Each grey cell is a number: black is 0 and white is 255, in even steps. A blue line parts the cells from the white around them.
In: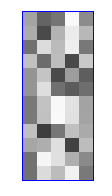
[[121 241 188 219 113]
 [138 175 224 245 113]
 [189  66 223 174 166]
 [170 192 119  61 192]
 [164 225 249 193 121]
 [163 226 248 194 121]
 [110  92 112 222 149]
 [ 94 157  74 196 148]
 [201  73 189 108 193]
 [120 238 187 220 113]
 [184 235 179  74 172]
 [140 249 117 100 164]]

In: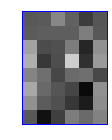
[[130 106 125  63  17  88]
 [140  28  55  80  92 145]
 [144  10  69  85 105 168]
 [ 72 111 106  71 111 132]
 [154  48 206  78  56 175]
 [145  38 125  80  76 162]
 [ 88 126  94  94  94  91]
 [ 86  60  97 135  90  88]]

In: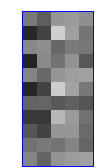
[[160 155 148 100 132]
 [101 132 115 122 114]
 [107 150 149  67  86]
 [113 154 183  56  57]
 [ 85  96  87 101  99]
 [119 162 205  67  38]
 [161 158 150 105 133]
 [ 88 146 114 138  36]
 [119 122 103 142 136]
 [117 159 207  66  39]
 [143 155 150  94 122]]

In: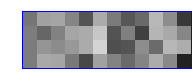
[[ 34 137 172 132 106 131 161  72 121 165 169 124]
 [173 183 107 141  84  79 212 171 152 140 149 124]
 [134 169 181  64 128  83 199 171 165 130 102 125]
 [ 57 141 184 105  87 123 171  84 133 165 161 117]]

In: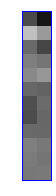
[[121 120]
 [117 123]
 [120 127]
 [104 105]
 [103  76]
 [107  79]
 [ 99 103]
 [150 137]
 [117 127]
 [ 69 105]
 [154 192]
 [ 22  75]]

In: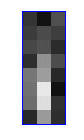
[[ 45 154  40]
 [ 50 222 109]
 [ 17 232 114]
 [ 40 157 118]
 [ 76 145  46]
 [ 43  81  71]
 [ 62  75  60]
 [ 79  18  52]]

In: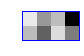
[[125 220  97 188]
 [  3 189 152 234]]
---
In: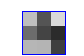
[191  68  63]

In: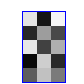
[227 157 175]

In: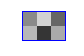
[138  53]

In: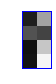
[30 67]

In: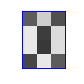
[ 92  61 221]

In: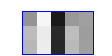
[148 235  39]
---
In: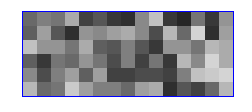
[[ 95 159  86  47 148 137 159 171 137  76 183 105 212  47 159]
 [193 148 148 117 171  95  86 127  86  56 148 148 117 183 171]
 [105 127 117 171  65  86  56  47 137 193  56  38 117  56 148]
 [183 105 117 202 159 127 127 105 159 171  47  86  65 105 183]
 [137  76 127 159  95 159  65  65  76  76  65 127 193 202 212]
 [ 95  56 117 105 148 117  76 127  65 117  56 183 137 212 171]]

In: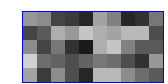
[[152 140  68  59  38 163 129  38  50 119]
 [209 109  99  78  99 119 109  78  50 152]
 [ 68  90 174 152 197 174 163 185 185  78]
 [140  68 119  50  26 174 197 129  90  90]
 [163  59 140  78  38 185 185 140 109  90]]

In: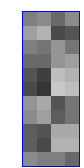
[[159 178  73  84]
 [149 169  84 117]
 [139 159  93 117]
 [127 139 105 139]
 [139 127 127 105]
 [127 117 149 117]
 [105 105 149 159]
 [ 93  84 169 169]
 [ 93  73 178 178]
 [ 84  63 190 178]
 [ 73  53 200 190]]

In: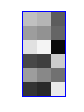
[[225 244  11]
 [192 181  92]
 [157 146 101]
 [157 136 113]
 [ 72  63 204]
 [ 52  41 234]]

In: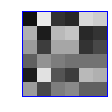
[[ 17 234  51  40 216 205]
 [ 28 225  84  61 185 176]
 [ 96 146 125 114 114 114]
 [155  72 125 137  96  96]
 [155  61 166 166  51  72]
 [176  28 185 196  40  51]]

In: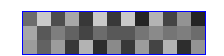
[[108 201  77 167  56 201  56 201  36 179  68 147  36]
 [156  98 156  56 179  45 138  56 156  68 179  45 147]
 [167  88 126  98  68 108  88  88 117 138 117 126 108]]

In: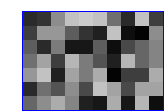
[[151 194  32 163 123 172   3  62  62 172]
 [112 163  62 182 123  83  32 182 102 132]
 [ 62 151 151  93  51  32 194  14   3 141]
 [102 141 172 132  32  23 172  23 182  14]
 [ 42 112  83 141  73 194 163  73 163 163]
 [ 42  51 141 194 204 194 112  42 194  62]
 [ 93  42 123  23  23  93  14  73 102 132]]

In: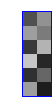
[[ 57 179]
 [ 80 146]
 [158 123]
 [ 48 102]
 [198  39]
 [158  29]]

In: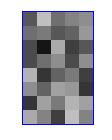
[[ 87 191 111 131 142]
 [ 53 161 122 179 161]
 [170 131  63 191 131]
 [111 122  87  99 152]
 [ 75 111 142  75 142]
 [142  99 161 152  53]
 [179  53  99 122  63]
 [ 75  21 170  63  87]]
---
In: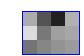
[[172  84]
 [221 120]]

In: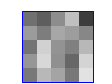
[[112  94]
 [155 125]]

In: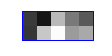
[[ 58  21]
 [ 54 199]]

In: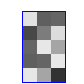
[[226  95]
 [ 71 124]]

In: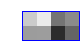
[[203 235]
 [156 157]]

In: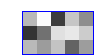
[[185 251]
 [ 52 113]]

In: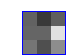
[[ 98  57]
 [101 101]]

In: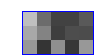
[[191 108]
 [168 131]]
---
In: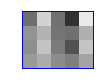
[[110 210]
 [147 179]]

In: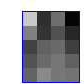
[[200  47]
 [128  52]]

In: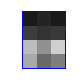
[[26 36]
 [61 51]]

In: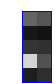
[[100  85]
 [ 23  18]]

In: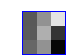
[[ 89 146]
 [ 90 175]]

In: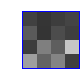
[[65 53]
 [90 52]]

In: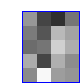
[[151  69]
 [123  85]]

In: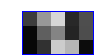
[[ 61 152]
 [  8  95]]

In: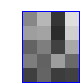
[[135 183]
 [158 163]]
